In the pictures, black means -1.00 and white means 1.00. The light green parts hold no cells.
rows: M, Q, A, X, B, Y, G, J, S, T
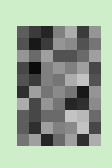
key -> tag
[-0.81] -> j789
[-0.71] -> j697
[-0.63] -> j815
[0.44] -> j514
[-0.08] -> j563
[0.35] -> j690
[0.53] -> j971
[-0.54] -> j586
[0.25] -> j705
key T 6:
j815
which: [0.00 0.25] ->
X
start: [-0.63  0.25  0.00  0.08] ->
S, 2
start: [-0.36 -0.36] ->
A, 4
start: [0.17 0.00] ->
X, 4
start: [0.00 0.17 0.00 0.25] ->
X, 3
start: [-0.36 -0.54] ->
B, 1

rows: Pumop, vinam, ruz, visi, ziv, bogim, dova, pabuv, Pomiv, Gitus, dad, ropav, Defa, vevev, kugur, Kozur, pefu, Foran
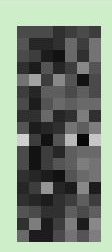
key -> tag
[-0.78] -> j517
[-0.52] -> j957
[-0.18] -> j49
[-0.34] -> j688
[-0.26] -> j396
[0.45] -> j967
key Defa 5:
j688
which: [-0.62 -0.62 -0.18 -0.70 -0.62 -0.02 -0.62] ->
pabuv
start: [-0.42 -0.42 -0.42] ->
Pumop, 1
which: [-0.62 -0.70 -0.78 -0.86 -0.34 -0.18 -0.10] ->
Defa

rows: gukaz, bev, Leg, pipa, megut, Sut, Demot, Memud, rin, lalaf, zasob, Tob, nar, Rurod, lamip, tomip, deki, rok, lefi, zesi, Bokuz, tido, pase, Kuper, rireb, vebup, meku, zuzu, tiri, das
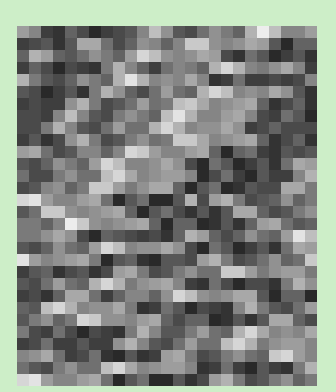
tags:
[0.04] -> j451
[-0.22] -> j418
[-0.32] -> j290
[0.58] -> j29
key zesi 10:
j418
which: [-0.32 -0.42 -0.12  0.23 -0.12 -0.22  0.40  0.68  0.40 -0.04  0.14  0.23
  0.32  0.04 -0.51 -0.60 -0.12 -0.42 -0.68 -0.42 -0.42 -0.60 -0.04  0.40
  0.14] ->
tido

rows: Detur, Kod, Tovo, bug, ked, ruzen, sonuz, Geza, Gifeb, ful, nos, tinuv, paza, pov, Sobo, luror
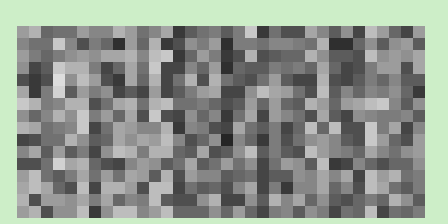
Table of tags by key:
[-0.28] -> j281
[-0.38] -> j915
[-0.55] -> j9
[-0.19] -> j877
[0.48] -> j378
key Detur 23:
j915
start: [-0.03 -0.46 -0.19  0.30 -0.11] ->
bug, 7
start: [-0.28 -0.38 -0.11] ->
ked, 19
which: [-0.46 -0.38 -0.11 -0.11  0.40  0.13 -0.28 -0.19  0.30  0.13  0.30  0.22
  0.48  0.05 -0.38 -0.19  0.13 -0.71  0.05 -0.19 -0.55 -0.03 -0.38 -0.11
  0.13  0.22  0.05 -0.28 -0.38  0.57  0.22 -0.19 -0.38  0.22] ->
ful
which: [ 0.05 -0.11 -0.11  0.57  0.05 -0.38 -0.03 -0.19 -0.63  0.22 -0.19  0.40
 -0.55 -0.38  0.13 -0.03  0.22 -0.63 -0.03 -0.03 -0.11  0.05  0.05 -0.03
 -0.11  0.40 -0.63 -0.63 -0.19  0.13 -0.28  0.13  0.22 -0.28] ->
Kod
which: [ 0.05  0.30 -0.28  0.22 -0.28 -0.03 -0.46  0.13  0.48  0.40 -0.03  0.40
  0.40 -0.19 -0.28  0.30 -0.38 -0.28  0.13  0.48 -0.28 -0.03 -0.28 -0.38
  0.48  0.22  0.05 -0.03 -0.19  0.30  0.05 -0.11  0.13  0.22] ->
nos
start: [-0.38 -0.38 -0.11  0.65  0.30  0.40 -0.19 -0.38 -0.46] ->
tinuv, 1

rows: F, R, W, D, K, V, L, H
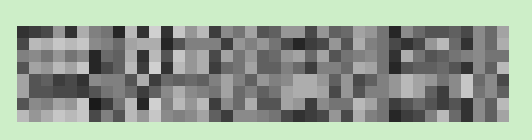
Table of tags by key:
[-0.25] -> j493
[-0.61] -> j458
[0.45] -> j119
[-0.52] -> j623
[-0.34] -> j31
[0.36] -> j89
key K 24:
j89
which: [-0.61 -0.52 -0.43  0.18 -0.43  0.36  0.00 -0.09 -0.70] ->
H
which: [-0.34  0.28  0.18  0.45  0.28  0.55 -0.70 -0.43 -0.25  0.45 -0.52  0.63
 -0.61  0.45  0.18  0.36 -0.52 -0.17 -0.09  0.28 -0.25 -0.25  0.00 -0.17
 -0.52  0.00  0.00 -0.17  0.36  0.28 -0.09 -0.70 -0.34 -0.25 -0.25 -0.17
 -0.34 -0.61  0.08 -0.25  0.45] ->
D

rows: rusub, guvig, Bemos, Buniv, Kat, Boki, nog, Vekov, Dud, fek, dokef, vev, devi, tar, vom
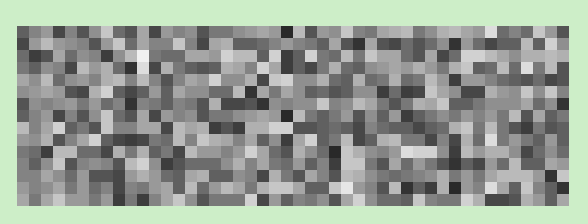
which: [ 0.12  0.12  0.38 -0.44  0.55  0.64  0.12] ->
Kat
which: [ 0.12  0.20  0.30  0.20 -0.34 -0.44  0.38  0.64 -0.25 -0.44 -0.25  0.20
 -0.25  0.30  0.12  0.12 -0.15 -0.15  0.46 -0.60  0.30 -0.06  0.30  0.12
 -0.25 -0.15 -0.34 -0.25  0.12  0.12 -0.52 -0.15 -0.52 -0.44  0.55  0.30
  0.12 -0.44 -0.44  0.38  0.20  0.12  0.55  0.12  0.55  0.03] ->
Boki
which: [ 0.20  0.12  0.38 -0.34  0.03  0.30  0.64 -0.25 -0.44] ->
fek
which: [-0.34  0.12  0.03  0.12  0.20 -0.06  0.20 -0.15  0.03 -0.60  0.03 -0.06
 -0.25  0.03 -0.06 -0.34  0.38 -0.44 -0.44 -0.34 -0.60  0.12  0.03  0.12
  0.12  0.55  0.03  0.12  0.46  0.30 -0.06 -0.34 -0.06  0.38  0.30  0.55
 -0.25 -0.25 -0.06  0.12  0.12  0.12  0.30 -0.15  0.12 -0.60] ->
nog

